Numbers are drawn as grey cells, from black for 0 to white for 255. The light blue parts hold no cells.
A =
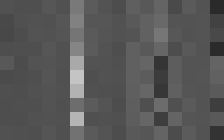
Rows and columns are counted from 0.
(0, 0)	81
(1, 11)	105
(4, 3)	84
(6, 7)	80
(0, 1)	79
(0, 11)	100
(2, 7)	85
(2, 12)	87
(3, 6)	91
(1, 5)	129
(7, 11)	108
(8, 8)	80
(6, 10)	102
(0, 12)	74
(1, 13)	83
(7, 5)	109
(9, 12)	76
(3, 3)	86
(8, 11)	62
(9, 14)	83
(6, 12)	96
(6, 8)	79
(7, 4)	80
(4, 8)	80
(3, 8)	78
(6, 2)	81
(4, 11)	53
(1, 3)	81
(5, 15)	97
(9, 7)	84
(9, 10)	86
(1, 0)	73
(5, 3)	85
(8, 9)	93
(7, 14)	83
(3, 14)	83

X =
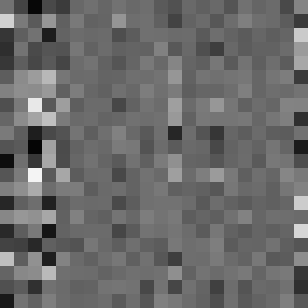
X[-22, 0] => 114
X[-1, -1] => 88
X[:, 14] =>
[96, 107, 90, 79, 95, 116, 102, 122, 120, 84, 103, 99, 126, 97, 89, 101, 91, 113, 109, 115, 100, 98]
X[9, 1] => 94
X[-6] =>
[41, 93, 121, 21, 99, 106, 107, 107, 70, 91, 115, 111, 117, 108, 91, 119, 98, 90, 101, 95, 101, 214]
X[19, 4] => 111
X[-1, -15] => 109
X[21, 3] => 126
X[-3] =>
[100, 136, 140, 186, 111, 109, 108, 99, 106, 112, 110, 113, 143, 98, 115, 107, 114, 121, 101, 117, 121, 55]
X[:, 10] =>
[110, 112, 112, 98, 121, 110, 125, 115, 110, 89, 83, 96, 114, 112, 112, 125, 115, 97, 113, 110, 72, 86]
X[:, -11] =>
[90, 96, 111, 129, 105, 115, 112, 108, 113, 111, 108, 123, 106, 120, 114, 115, 111, 92, 87, 113, 115, 128]
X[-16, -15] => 97
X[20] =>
[80, 92, 48, 113, 107, 97, 99, 115, 117, 114, 72, 115, 70, 113, 100, 64, 109, 84, 106, 103, 113, 47]
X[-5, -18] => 88
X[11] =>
[13, 111, 55, 168, 76, 103, 114, 101, 90, 114, 96, 123, 144, 101, 99, 86, 101, 108, 90, 120, 116, 77]
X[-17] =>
[93, 139, 156, 184, 118, 107, 108, 100, 101, 111, 110, 115, 150, 98, 116, 112, 116, 119, 102, 117, 125, 59]
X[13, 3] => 109
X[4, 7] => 98
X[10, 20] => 101
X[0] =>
[114, 68, 7, 73, 59, 104, 112, 102, 114, 105, 110, 90, 81, 105, 96, 105, 84, 113, 101, 107, 73, 132]
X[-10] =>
[85, 123, 244, 90, 167, 92, 107, 108, 72, 99, 114, 106, 159, 108, 126, 155, 121, 95, 111, 102, 134, 121]
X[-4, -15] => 110
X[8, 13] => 98
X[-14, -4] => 103
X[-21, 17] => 127
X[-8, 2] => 110
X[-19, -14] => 97
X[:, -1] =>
[132, 58, 202, 155, 167, 59, 115, 130, 47, 113, 27, 77, 121, 130, 204, 107, 214, 85, 141, 55, 47, 88]
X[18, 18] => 120
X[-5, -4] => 101
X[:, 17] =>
[113, 127, 91, 92, 115, 119, 127, 97, 120, 93, 107, 108, 95, 105, 91, 130, 90, 102, 99, 121, 84, 89]

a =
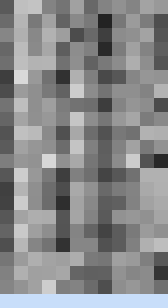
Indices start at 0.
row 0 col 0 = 90
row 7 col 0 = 115
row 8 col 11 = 137
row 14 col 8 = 96
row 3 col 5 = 141
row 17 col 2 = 133
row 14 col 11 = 170
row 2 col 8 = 140
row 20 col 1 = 147
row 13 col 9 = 131
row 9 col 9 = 113
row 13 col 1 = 180
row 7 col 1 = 190
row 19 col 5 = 101
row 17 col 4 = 50
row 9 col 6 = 109
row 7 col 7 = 61
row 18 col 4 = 159
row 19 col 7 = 97
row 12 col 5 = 128
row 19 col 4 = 167
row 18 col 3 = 163
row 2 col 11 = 85
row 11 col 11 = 40
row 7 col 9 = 149
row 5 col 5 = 176
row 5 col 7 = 73
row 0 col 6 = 104
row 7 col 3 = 159
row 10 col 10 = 121
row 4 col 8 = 140
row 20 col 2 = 161
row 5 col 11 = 147
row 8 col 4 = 128
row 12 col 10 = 177
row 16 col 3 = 142
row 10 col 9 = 162

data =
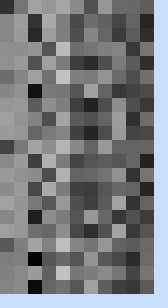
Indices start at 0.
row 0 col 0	50
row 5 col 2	160
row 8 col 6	82
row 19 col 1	137
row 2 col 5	79
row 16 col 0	159
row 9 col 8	155
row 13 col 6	61
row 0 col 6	81
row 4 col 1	154
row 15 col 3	141
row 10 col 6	100
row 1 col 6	110
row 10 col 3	142
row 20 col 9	55
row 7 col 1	152
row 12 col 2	140
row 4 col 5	61
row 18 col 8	71
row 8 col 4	164
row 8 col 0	160
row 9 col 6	37
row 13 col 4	124
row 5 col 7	147
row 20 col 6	159
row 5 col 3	113
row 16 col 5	72
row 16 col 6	47
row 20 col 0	131
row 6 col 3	121
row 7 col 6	35
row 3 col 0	143
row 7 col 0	150

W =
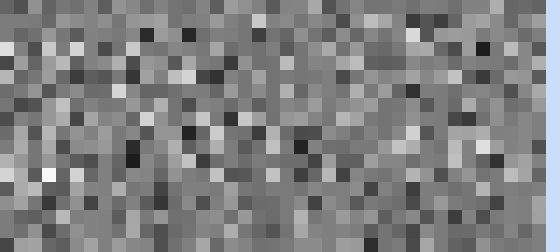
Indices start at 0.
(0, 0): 100
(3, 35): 121
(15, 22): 118
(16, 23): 127
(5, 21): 118
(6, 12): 112
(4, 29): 136
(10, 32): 186
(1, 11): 161
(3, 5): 212
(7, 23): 123
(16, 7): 128
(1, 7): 142
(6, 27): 155
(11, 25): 96
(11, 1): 150
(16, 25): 125
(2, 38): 126
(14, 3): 57
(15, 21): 178
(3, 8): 116
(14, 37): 126
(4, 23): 130
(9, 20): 107
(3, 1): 129
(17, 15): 105
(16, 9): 168
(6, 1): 121
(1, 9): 149
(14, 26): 121
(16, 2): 145
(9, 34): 173
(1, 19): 130
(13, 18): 113
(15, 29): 136
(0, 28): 122
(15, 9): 166
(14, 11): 54
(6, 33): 130

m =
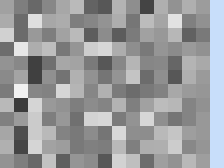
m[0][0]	161
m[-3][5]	121
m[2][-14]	107
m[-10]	[209, 107, 153, 126, 162, 186, 93, 140, 92, 123, 161, 152, 183, 97, 121]
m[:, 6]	[99, 134, 93, 205, 122, 146, 134, 140, 211, 140, 128, 140]
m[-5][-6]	127
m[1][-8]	147
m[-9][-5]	121
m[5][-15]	138
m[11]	[147, 126, 104, 194, 95, 149, 140, 87, 210, 191, 108, 159, 146, 184, 158]
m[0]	[161, 126, 104, 135, 167, 186, 99, 87, 179, 142, 68, 175, 146, 175, 156]
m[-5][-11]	146
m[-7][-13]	64
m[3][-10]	149
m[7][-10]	126
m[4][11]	136
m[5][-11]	115
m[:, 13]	[175, 128, 97, 154, 180, 175, 154, 132, 132, 158, 136, 184]
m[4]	[147, 136, 64, 112, 167, 163, 122, 87, 135, 181, 134, 136, 102, 180, 169]
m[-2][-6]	127
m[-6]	[123, 241, 134, 130, 214, 181, 134, 177, 123, 108, 121, 130, 168, 154, 150]
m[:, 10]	[68, 188, 161, 121, 134, 108, 121, 161, 214, 141, 174, 108]
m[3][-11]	120
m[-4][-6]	147
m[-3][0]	166
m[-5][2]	213
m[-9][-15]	109
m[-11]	[171, 107, 223, 167, 172, 126, 134, 147, 173, 118, 188, 165, 226, 128, 145]
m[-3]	[166, 78, 203, 185, 131, 121, 140, 117, 216, 142, 141, 185, 197, 158, 152]
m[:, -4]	[175, 165, 152, 149, 136, 143, 130, 188, 143, 185, 175, 159]
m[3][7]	215
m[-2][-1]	149

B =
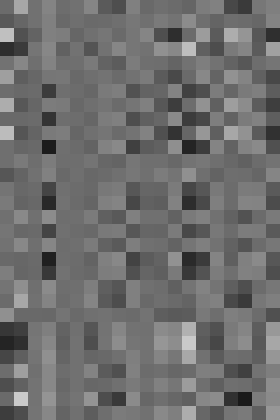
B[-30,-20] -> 107
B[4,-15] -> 111
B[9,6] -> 112
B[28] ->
[106, 202, 115, 148, 108, 116, 148, 77, 57, 139, 103, 111, 103, 96, 135, 140, 49, 26, 124, 138]
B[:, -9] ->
[111, 122, 79, 145, 110, 91, 102, 87, 103, 80, 97, 111, 124, 101, 94, 112, 101, 110, 99, 95, 109, 111, 94, 139, 150, 133, 111, 129, 111, 137]
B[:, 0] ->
[107, 89, 192, 46, 114, 159, 109, 173, 105, 188, 111, 111, 86, 116, 122, 112, 117, 114, 105, 126, 116, 107, 144, 55, 36, 70, 109, 78, 106, 61]
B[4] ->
[114, 135, 111, 131, 110, 111, 122, 99, 92, 124, 111, 110, 100, 114, 126, 114, 99, 87, 109, 117]
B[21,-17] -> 132
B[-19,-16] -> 110
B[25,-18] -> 116
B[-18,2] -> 113
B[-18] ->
[86, 100, 113, 129, 105, 111, 104, 107, 112, 119, 112, 124, 116, 144, 111, 99, 110, 109, 102, 133]
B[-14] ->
[117, 104, 106, 68, 112, 108, 105, 121, 123, 87, 102, 101, 123, 72, 87, 120, 108, 124, 123, 90]
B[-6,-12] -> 141
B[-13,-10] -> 112
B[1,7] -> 107
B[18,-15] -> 108
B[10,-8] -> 143
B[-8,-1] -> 80
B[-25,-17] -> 118
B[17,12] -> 99
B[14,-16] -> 114
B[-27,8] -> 134
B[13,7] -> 120
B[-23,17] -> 140
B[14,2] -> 104
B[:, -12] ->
[78, 111, 106, 134, 92, 107, 126, 107, 128, 107, 137, 100, 112, 123, 132, 89, 123, 90, 136, 127, 86, 77, 109, 134, 141, 112, 80, 112, 57, 123]
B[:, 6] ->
[133, 106, 112, 84, 122, 111, 103, 111, 102, 112, 99, 116, 104, 105, 101, 123, 105, 123, 99, 104, 126, 133, 112, 86, 78, 102, 131, 103, 148, 93]
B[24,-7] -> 201
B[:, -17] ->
[132, 128, 128, 135, 131, 118, 60, 124, 52, 122, 28, 124, 129, 69, 41, 140, 68, 134, 32, 56, 139, 132, 104, 127, 135, 144, 136, 136, 148, 135]
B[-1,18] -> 95
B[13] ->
[116, 104, 107, 69, 112, 108, 105, 120, 123, 87, 102, 101, 123, 71, 87, 121, 108, 123, 122, 90]
